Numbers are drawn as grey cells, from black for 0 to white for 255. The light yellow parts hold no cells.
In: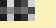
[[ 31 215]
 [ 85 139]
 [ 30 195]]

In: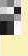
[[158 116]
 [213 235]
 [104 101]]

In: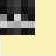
[[ 21  48]
 [ 10  36]
 [137  17]]

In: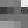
[[126 129]
 [ 57  78]
 [110 117]]

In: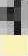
[[191 165]
 [101  32]
 [105  51]]

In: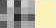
[[ 83 212]
 [ 93 171]
 [164 179]]
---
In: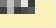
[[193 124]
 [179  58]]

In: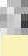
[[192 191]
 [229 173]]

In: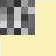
[[102  46]
 [ 63 199]]

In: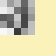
[[157 188]
 [218 115]]

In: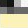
[[ 20 183]
 [ 84 104]]

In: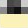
[[72 82]
 [40 17]]
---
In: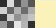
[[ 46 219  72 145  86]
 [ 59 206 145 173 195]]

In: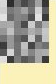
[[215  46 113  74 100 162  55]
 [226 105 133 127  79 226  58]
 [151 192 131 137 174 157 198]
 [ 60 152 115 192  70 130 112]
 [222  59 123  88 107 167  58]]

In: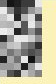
[[111  21  32  59  60 232]
 [201 230  37 180 221  67]
 [236 223  37  87 145  82]
 [150 192 202 137 108  46]
 [ 34 168 115 232  18 116]
 [187  85  53 205 169 130]]

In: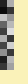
[[ 33 174]
 [196 150]
 [ 63 220]
 [ 69 207]
 [ 30 182]]

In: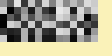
[[150  91 227  54 197  87 214 130 209 138 188 148 219 203]
 [  6  95  48 167  82 155 109  88 215 197 119 206   8  88]
 [ 55  32  40 178  40 167  49  38 217 206  51 221  17 153]]

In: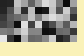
[[ 34  37 194 162  98 159 218 201 118  11 161]
 [ 56  94 109 126 194 127 191 221 199 181  51]
 [126 117 168 209 133 134  15  21 106 111  56]]

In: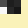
[[75 30 38]]
